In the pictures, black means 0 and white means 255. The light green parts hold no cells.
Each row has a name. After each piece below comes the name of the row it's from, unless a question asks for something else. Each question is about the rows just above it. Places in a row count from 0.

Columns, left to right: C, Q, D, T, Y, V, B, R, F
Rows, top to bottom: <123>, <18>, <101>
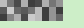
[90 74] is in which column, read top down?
T
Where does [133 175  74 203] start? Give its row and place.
<101>, 1
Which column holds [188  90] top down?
C
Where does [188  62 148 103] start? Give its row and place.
<101>, 5
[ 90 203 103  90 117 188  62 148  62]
<18>
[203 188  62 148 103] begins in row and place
<101>, 4
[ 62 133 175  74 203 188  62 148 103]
<101>

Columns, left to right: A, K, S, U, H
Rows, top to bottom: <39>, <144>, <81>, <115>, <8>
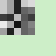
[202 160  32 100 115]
<144>
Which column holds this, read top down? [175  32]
K
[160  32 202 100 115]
<8>
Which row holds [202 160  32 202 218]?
<39>
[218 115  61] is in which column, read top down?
H

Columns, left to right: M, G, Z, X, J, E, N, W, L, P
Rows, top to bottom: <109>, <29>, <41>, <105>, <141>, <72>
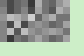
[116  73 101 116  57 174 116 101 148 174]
<109>
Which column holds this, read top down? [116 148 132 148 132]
N
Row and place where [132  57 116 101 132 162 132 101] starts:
<72>, 0

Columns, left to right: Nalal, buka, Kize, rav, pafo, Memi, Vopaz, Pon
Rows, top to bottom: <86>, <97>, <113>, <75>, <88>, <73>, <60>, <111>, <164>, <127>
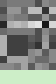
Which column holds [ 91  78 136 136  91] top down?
pafo
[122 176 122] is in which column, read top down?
rav
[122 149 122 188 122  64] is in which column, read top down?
Kize
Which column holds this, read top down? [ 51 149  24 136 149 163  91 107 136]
Vopaz
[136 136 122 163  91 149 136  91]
<127>
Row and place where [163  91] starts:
<127>, 3

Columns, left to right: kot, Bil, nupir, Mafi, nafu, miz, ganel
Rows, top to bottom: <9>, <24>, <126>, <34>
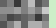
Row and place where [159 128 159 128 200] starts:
<24>, 2
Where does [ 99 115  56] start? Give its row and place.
<126>, 3

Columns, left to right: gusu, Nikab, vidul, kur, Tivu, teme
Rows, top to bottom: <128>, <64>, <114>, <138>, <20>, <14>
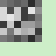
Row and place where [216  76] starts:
<64>, 0
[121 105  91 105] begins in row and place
<128>, 0
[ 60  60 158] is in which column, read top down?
kur
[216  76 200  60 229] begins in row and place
<64>, 0

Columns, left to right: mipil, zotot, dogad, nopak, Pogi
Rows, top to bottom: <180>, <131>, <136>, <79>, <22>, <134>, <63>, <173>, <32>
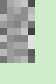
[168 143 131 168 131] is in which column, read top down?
dogad
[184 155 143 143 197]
<136>
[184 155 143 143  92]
<173>
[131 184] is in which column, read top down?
mipil
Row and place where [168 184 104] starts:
<32>, 2
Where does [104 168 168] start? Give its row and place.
<22>, 0

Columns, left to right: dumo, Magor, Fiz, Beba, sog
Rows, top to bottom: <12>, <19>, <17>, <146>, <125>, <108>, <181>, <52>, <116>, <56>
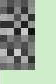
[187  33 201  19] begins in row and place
<125>, 1
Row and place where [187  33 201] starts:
<125>, 1

